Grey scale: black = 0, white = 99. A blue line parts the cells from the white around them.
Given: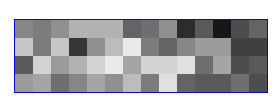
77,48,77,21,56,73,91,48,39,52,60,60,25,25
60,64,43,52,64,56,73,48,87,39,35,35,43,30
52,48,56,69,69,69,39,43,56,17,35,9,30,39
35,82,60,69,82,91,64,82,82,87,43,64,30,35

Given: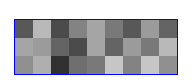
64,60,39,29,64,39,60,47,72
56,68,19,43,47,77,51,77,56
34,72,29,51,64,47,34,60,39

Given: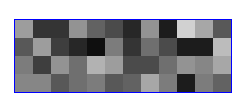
61,20,20,57,38,29,15,57,11,81,65,34
52,52,34,43,48,34,38,65,48,11,48,38
48,24,57,43,69,61,29,29,43,57,52,65
34,61,24,15,6,48,20,43,29,11,11,73

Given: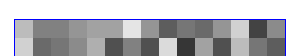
81,41,46,54,68,31,50,31,85,21,63,31,73,46,36
73,50,50,58,63,63,89,58,36,46,41,58,81,26,54

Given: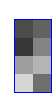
83,43
61,70
29,38
21,51

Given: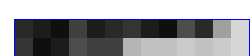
20,6,11,30,25,25,70,75,75,79,75,79,83
16,11,6,25,11,16,20,11,6,30,16,62,83
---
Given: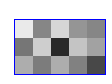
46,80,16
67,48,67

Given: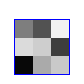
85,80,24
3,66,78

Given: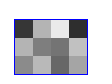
70,49,45
54,72,40

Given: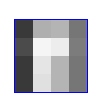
29,95,92
22,89,70

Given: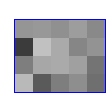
23,75,66
49,65,66

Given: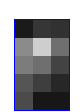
54,80,43
48,43,26

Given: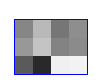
59,76,51
35,16,93

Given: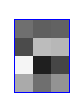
29,73,71
95,12,27
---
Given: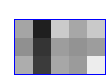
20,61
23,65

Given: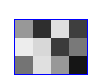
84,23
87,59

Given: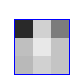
90,76
81,76

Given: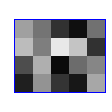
49,90
68,4

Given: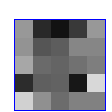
33,36
41,39

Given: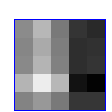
66,49
70,50
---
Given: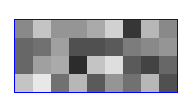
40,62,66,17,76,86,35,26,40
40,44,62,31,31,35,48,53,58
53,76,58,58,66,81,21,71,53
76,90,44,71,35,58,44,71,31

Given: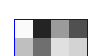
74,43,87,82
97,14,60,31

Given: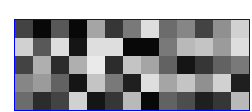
81,34,86,8,86,86,3,3,47,72,76,60,86
52,60,38,8,76,47,12,86,64,76,56,81,12
26,3,34,3,64,21,47,86,42,52,26,56,81
42,17,26,81,8,21,72,3,38,30,12,21,72
26,68,17,68,91,17,76,64,38,8,21,38,47

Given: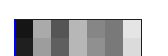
12,61,37,71,56,47,85
8,66,33,71,52,47,89

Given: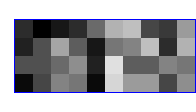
13,31,64,36,9,46,51,74,17,69
4,27,51,46,4,83,60,60,27,55
31,31,41,55,13,87,36,36,51,46
17,0,9,17,41,69,74,27,22,60

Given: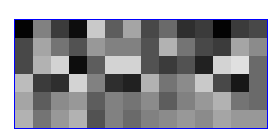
28,69,82,5,36,82,82,32,23,32,13,82,87,41
69,45,59,69,32,50,41,50,54,59,54,64,59,59
64,36,54,59,36,50,45,54,36,50,59,69,45,41
28,64,45,32,59,50,50,32,69,45,28,23,64,54
1,50,23,5,78,36,64,28,41,18,23,1,23,28
73,23,18,82,50,18,13,69,45,54,78,28,9,41

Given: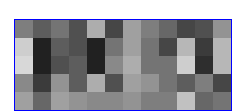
62,40,62,57,53,53,57,49,49,75,40,45
53,23,57,36,67,31,62,57,45,36,49,27
49,36,45,31,67,27,62,49,40,27,31,57
80,13,36,31,13,45,62,45,27,71,23,71
84,13,31,36,13,53,67,45,45,80,18,71

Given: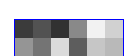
58,45,85,36,77,72
23,32,19,53,94,81
